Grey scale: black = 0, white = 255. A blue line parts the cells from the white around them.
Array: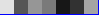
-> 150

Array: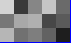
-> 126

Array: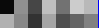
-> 50

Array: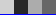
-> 172

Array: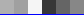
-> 245

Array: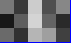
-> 181

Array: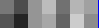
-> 149

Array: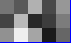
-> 165

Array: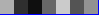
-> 15

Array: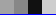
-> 17
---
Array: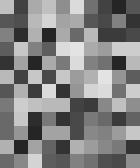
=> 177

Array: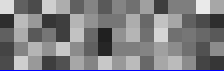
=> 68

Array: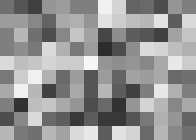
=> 77

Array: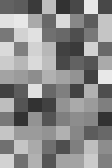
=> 112

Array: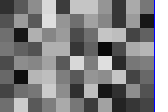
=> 68

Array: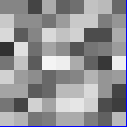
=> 117

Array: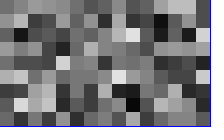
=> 90
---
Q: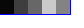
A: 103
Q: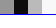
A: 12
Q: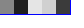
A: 229
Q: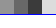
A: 104
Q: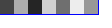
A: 111
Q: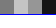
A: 196
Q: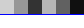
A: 182
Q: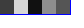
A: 17
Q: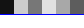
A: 225
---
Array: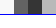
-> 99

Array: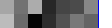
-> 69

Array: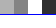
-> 132

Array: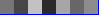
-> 166

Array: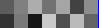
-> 165

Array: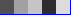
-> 197

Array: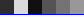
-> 84

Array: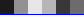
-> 182

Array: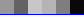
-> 180

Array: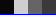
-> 206
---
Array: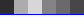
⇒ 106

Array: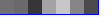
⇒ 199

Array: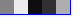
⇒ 174

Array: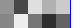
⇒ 203

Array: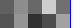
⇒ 112

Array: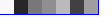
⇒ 186

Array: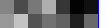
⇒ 54

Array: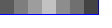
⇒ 141

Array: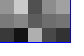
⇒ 161
